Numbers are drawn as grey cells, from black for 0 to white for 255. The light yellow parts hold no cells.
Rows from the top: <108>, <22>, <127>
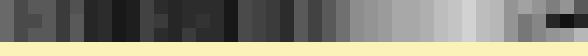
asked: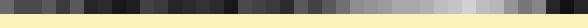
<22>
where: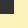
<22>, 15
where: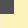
<108>, 6

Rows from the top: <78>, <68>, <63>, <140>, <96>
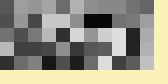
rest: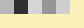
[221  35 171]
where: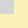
<63>, 6

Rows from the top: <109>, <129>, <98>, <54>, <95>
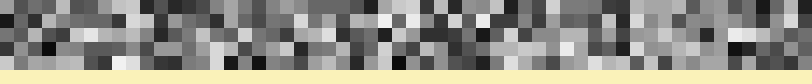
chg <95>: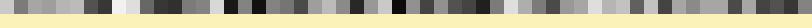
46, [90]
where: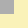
<95>, 38

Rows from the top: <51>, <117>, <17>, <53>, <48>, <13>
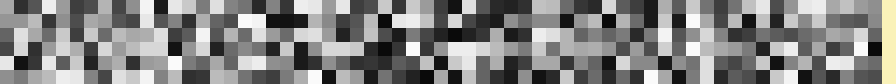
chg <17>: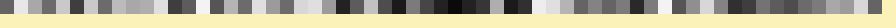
2, [223]
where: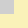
<53>, 48
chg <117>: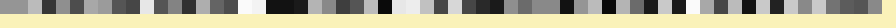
55, [193]
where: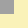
<48>, 12
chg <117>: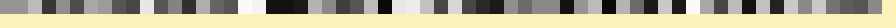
17, [77]
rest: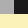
[ 48 237 223 180 100 131 100 123  41 123 243  85 143 215 131  48  62 115
  92  77 107 123 168 155 215 100]
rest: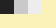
[ 92 168  62 100 250  10]

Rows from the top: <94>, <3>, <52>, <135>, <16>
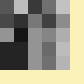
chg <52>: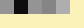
2, [21]
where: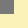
<3>, 3
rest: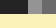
[188]
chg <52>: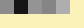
1, [148]

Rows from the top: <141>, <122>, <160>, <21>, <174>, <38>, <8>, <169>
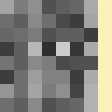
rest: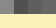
[177]
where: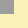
<38>, 3
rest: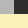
[203  54 170]
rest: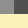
[ 95 103 170]
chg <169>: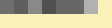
5, [95]
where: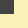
<8>, 6
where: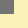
<174>, 1

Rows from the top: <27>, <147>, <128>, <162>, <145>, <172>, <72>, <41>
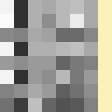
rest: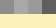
[113 141]
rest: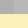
[191 168]
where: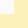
<147>, 1
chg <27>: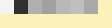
4, [168]
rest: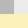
[168]
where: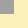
<128>, 4
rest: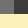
[191 101  82  89 129]

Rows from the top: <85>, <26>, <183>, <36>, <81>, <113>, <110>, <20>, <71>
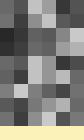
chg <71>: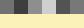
4, [201]
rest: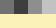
[89 76]
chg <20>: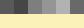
3, [120]
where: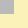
<113>, 5
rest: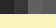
[134 201]
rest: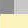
[ 83 120]

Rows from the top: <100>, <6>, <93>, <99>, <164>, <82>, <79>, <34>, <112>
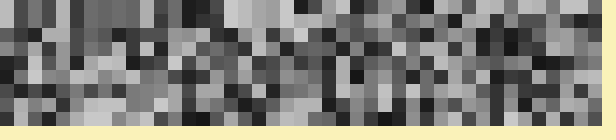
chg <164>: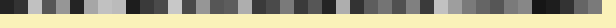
32, [187]
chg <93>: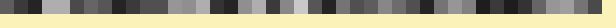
21, [143]
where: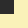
<34>, 29
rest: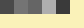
[187  36 158 180  86 108  80  51 187 135  36  93 101  93  36 128  36  58
 193 116 174 174  58 158  36  74  22  66  58 174 158 122 143]
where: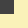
<99>, 38
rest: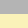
[ 29  74 135 101 187  44 135  29 122  80 150 135  51 143  29 143 101 174
 166 108]

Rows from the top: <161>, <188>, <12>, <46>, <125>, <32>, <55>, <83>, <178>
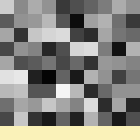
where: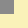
<161>, 2
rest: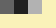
[99 25 79]
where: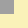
<188>, 7

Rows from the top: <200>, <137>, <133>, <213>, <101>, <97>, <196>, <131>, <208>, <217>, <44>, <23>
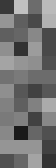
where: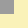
<213>, 3
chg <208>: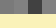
4, [136]

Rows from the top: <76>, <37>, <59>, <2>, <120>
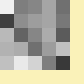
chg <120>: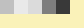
3, [211]
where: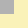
<2>, 1
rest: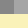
[112]

